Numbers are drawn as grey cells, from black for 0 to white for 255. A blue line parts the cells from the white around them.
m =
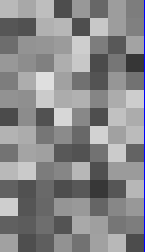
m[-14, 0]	185
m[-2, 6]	118
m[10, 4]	88
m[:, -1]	[125, 128, 163, 54, 114, 205, 172, 187, 99, 155, 183, 152, 125, 76]
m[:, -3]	[103, 200, 125, 75, 83, 133, 78, 210, 114, 79, 55, 101, 159, 161]
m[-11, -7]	141
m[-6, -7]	164
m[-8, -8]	75
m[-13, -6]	177
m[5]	[146, 143, 203, 172, 177, 133, 172, 205]
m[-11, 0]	152
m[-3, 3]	149
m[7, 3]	139
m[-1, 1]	78
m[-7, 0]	179
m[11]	[206, 85, 103, 149, 153, 101, 135, 152]
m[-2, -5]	83
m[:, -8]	[185, 86, 109, 152, 125, 146, 75, 179, 115, 185, 97, 206, 96, 161]
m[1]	[86, 81, 177, 183, 78, 200, 157, 128]
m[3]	[152, 141, 128, 174, 200, 75, 118, 54]
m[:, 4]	[152, 78, 206, 200, 113, 177, 136, 104, 82, 183, 88, 153, 169, 114]
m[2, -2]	88
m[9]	[185, 202, 124, 134, 183, 79, 155, 155]
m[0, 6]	157
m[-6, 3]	88
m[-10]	[125, 173, 223, 161, 113, 83, 150, 114]

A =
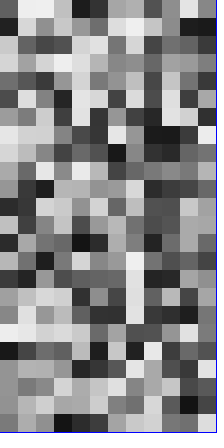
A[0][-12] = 96
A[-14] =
[150, 57, 30, 182, 180, 147, 154, 216, 44, 60, 70, 104]
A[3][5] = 181
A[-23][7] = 239
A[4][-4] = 71
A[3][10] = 154
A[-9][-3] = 40
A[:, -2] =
[228, 29, 99, 154, 115, 62, 209, 59, 101, 121, 70, 200, 170, 170, 100, 165, 69, 30, 225, 105, 57, 73, 19, 112]
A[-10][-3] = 79
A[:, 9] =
[142, 140, 112, 162, 197, 223, 226, 26, 41, 137, 60, 79, 84, 108, 79, 40, 185, 47, 149, 61, 79, 198, 90, 119]
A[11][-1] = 162
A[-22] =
[202, 99, 71, 81, 212, 225, 117, 214, 69, 112, 99, 58]
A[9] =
[170, 105, 231, 138, 234, 184, 68, 103, 121, 137, 121, 181]
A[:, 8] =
[82, 197, 69, 103, 71, 76, 39, 27, 50, 121, 44, 81, 76, 35, 115, 36, 97, 57, 82, 232, 169, 169, 215, 210]
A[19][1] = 69
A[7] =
[230, 210, 209, 132, 73, 54, 230, 150, 27, 26, 59, 236]
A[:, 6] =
[166, 221, 117, 135, 147, 67, 150, 230, 24, 68, 154, 102, 184, 174, 153, 104, 70, 49, 163, 199, 87, 224, 128, 164]
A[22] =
[146, 182, 207, 167, 170, 205, 128, 112, 215, 90, 19, 69]
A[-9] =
[59, 36, 152, 77, 95, 100, 104, 225, 36, 40, 165, 144]
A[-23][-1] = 26
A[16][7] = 223
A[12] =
[192, 64, 133, 196, 76, 153, 184, 113, 76, 84, 170, 167]
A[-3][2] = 137
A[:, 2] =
[239, 144, 71, 212, 58, 130, 205, 209, 134, 231, 30, 212, 133, 115, 30, 152, 216, 151, 210, 109, 177, 137, 207, 144]
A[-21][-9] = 238
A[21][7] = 133
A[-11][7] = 126
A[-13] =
[44, 55, 212, 202, 146, 211, 102, 190, 81, 79, 200, 162]

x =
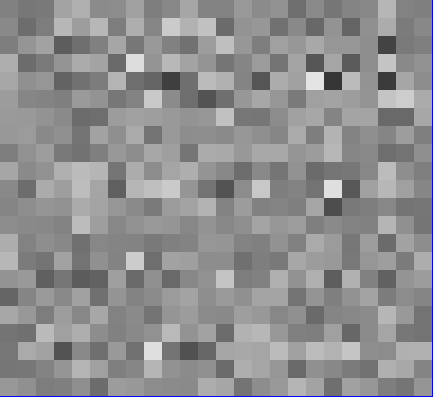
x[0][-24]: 129
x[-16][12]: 193
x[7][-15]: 153
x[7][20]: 143
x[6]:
[154, 153, 147, 138, 108, 110, 156, 161, 158, 153, 147, 151, 193, 119, 118, 140, 161, 167, 132, 164, 164, 105, 105, 167]
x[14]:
[183, 123, 116, 162, 115, 144, 131, 204, 110, 162, 159, 141, 141, 112, 126, 121, 167, 156, 153, 120, 150, 158, 123, 173]
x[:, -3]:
[182, 172, 67, 196, 59, 196, 105, 133, 110, 188, 183, 135, 181, 107, 158, 97, 124, 182, 165, 140, 176, 126]
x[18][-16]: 145
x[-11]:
[133, 142, 149, 145, 171, 164, 150, 138, 122, 155, 163, 179, 130, 156, 129, 132, 127, 165, 77, 120, 126, 135, 116, 118]
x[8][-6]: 183
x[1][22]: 123
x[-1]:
[152, 144, 125, 127, 143, 108, 156, 152, 141, 139, 138, 173, 166, 116, 141, 153, 181, 163, 111, 161, 151, 126, 117, 149]
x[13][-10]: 128
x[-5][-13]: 139
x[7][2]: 137
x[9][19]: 119
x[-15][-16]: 115
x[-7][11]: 145
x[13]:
[173, 130, 142, 136, 112, 135, 132, 131, 121, 128, 131, 150, 149, 131, 128, 146, 129, 170, 155, 119, 157, 107, 162, 141]
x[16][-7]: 148
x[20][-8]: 105
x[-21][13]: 147
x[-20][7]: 119
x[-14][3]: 121
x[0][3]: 163
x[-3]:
[119, 170, 162, 83, 137, 111, 153, 113, 223, 116, 81, 103, 165, 168, 165, 187, 160, 188, 179, 197, 142, 140, 176, 177]
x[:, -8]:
[110, 137, 151, 164, 160, 122, 161, 170, 149, 146, 131, 127, 157, 129, 167, 145, 115, 144, 128, 160, 105, 181]
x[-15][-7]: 126
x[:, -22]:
[121, 125, 162, 122, 150, 131, 147, 137, 157, 146, 171, 149, 136, 142, 116, 96, 154, 125, 186, 162, 131, 125]

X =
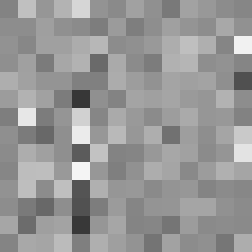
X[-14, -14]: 131
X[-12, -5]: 173
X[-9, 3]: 124
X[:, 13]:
[134, 145, 241, 133, 80, 141, 130, 201, 227, 165, 135, 139, 138, 173]
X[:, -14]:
[131, 141, 146, 143, 174, 156, 126, 143, 139, 134, 146, 141, 166, 132]
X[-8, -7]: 153
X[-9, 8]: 160
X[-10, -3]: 163
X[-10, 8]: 146
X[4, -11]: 148
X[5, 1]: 178
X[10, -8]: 150
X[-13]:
[141, 141, 159, 144, 139, 125, 155, 126, 142, 160, 148, 141, 168, 145]
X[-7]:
[143, 123, 104, 143, 235, 151, 185, 151, 174, 113, 158, 142, 165, 201]
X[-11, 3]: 167
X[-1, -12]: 165
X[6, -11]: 149
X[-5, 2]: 190
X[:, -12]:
[150, 159, 160, 123, 148, 161, 124, 104, 160, 190, 140, 104, 159, 165]
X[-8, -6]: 139
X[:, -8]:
[138, 155, 140, 170, 172, 131, 170, 185, 131, 127, 150, 155, 166, 159]
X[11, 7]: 133
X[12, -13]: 108
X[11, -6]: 148
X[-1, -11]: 187
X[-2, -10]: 56
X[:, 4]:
[214, 139, 172, 178, 128, 55, 209, 235, 91, 244, 84, 81, 56, 127]
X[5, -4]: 154
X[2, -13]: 135
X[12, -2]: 140
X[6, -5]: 157
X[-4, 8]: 138
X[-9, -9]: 144

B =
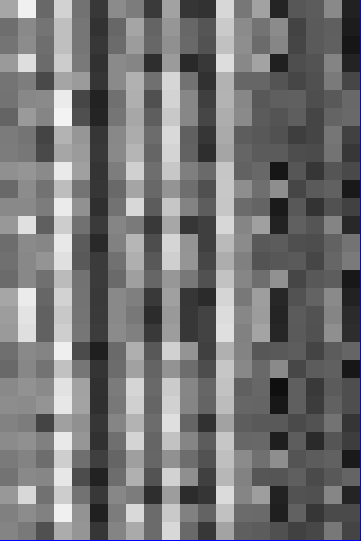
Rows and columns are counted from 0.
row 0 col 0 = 166
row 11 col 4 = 145
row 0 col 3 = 210
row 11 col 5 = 47
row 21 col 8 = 105
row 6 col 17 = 69
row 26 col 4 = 76
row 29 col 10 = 105
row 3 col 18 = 132
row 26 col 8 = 83
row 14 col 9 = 207
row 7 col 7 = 172
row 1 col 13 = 139
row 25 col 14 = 112
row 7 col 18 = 118
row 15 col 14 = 110
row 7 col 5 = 54
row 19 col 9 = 209
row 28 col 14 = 106
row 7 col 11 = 54
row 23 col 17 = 82
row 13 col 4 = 91
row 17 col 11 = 67
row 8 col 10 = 98
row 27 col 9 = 157
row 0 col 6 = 139
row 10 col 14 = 111
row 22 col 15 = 23
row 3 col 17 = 83
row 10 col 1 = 140
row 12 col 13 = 133
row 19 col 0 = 111
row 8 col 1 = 119
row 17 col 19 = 43
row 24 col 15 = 30
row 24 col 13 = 103
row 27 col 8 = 46
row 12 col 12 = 215
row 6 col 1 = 154

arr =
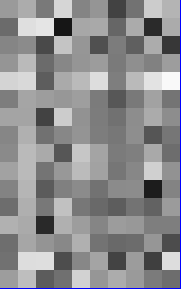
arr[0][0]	154
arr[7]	[134, 176, 113, 135, 148, 125, 119, 142, 85, 118]
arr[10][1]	181
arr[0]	[154, 172, 121, 214, 132, 149, 66, 114, 204, 180]
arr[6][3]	204
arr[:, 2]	[121, 229, 73, 107, 93, 157, 66, 113, 170, 116, 91, 120, 41, 148, 222, 92]
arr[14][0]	113
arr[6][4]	146
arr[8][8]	169
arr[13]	[110, 166, 148, 136, 176, 115, 105, 108, 150, 76]
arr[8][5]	164
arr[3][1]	186
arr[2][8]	172
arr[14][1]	221
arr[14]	[113, 221, 222, 77, 135, 164, 67, 156, 63, 221]
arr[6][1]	164
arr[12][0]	177
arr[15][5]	150
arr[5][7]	121
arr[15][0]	157
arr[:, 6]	[66, 102, 124, 122, 126, 87, 113, 119, 123, 118, 139, 93, 156, 105, 67, 172]
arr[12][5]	133
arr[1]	[107, 223, 229, 22, 167, 169, 102, 171, 42, 171]
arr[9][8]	208
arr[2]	[133, 139, 73, 196, 150, 80, 124, 95, 172, 55]
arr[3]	[149, 186, 107, 135, 149, 156, 122, 143, 129, 157]
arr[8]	[138, 186, 170, 86, 198, 164, 123, 127, 169, 109]
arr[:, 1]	[172, 223, 139, 186, 217, 165, 164, 176, 186, 186, 181, 175, 170, 166, 221, 190]
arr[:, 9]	[180, 171, 55, 157, 249, 116, 141, 118, 109, 146, 131, 155, 126, 76, 221, 109]

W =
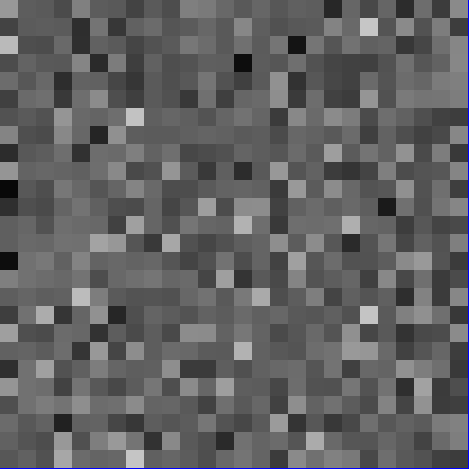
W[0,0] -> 152
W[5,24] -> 117
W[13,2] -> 103
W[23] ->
[107, 88, 98, 33, 97, 99, 70, 55, 93, 85, 92, 118, 83, 71, 90, 155, 52, 87, 56, 72, 111, 87, 98, 91, 123, 129]
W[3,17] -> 82
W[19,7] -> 141
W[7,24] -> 73
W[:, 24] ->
[60, 125, 111, 98, 123, 117, 65, 73, 125, 87, 111, 116, 68, 82, 84, 59, 59, 111, 76, 102, 111, 59, 60, 123, 106, 64]
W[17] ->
[62, 113, 172, 53, 101, 145, 38, 79, 100, 92, 83, 98, 92, 106, 96, 103, 89, 86, 96, 81, 196, 90, 128, 144, 111, 56]
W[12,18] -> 111
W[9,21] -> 127
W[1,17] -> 90
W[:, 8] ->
[90, 107, 82, 97, 90, 90, 95, 91, 98, 81, 105, 101, 101, 57, 103, 117, 84, 100, 93, 93, 96, 118, 100, 93, 50, 96]
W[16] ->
[94, 101, 94, 97, 188, 125, 90, 83, 84, 81, 103, 114, 89, 121, 170, 78, 93, 126, 68, 96, 84, 96, 46, 130, 59, 135]
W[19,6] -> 69
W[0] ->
[152, 93, 90, 75, 128, 92, 89, 67, 90, 77, 127, 122, 104, 89, 102, 87, 96, 93, 39, 102, 72, 101, 44, 109, 60, 138]
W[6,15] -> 59
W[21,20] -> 83
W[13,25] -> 127
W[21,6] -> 72
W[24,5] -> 126
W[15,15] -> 73
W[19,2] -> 92
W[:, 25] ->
[138, 61, 134, 135, 127, 125, 61, 135, 57, 133, 62, 134, 73, 127, 59, 75, 135, 56, 139, 61, 57, 78, 63, 129, 126, 60]
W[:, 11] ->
[122, 103, 108, 95, 117, 112, 83, 100, 76, 57, 90, 158, 102, 70, 81, 69, 114, 98, 139, 91, 59, 102, 66, 118, 79, 78]
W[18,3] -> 107
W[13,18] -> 87
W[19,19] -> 153
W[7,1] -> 79
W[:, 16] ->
[96, 88, 20, 111, 50, 58, 136, 103, 107, 84, 153, 97, 110, 92, 160, 132, 93, 89, 86, 84, 108, 109, 142, 52, 85, 138]
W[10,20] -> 83
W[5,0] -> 64
